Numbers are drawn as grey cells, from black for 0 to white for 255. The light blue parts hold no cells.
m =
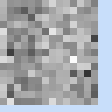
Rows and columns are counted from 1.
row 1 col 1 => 184
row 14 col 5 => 172
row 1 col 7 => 175
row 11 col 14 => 153
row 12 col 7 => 197
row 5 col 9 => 189
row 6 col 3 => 123
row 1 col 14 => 128
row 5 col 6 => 172
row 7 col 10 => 137
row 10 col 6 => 134
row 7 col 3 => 175
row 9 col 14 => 172
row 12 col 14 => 153
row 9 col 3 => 130
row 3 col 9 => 177
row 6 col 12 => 193
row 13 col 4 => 117
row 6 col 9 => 148
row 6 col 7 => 193
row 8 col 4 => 129
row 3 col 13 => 166
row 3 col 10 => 137
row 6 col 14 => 68
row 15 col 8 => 218
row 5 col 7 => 113
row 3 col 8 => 173
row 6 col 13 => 197
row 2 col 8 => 164
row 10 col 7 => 170
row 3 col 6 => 185
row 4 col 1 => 134
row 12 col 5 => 137
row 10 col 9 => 168
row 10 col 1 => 138

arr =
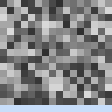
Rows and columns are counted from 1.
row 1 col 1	68
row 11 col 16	190
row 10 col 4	50
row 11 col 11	157
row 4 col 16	185
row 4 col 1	167
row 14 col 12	80
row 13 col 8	213
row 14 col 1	82
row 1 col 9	47
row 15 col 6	76
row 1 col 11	112
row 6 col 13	81
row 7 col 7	82
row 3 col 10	65
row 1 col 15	197
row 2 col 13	146
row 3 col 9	101
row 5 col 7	200
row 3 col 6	101
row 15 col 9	77
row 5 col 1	152
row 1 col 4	57
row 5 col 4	106
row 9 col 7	157
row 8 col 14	81
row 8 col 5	205
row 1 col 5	68
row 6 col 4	140
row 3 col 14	158
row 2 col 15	154
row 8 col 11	201
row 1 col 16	153
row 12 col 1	171
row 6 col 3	69
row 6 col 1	171
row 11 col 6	179

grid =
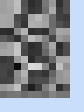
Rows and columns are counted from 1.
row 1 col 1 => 160
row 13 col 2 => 164
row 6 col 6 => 166
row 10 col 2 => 65
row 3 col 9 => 64
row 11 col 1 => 71
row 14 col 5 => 118
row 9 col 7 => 62
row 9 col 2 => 63
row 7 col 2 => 164
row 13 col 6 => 60
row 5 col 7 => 47
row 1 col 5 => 45
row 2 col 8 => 170
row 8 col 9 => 52
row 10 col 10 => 144
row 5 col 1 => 45
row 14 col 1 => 108
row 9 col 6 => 69
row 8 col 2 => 166
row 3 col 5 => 169
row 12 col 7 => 77
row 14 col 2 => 117
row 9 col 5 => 43
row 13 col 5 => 30
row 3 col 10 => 58
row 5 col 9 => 166
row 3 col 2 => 165
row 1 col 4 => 81
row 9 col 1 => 54

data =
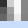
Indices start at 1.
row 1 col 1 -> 48
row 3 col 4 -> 130
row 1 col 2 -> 207
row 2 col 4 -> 133

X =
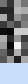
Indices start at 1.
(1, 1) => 114
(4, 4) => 127
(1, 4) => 117
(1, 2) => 52
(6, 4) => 60
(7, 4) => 95
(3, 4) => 112
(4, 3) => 69
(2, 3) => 183
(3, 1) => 173
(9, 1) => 86

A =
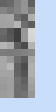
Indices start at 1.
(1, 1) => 99
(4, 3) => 181
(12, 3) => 113
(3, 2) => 167
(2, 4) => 149
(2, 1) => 132
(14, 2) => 160
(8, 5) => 136
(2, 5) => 126
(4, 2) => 162
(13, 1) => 152
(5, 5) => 215
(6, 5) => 212
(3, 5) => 173
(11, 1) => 164
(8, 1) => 124
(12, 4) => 96
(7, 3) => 94

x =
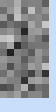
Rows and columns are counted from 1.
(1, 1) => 143
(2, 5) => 192
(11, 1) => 111
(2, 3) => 182
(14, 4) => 109
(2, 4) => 103
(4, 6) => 136
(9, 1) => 151
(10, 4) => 111
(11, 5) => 68
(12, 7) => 144
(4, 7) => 198
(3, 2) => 92
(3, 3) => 193
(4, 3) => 100
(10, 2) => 81
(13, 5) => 69
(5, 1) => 136
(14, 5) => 134
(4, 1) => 90
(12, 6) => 163
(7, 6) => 118
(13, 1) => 77
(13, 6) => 112
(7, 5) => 116
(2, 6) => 128
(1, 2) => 139
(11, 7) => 51
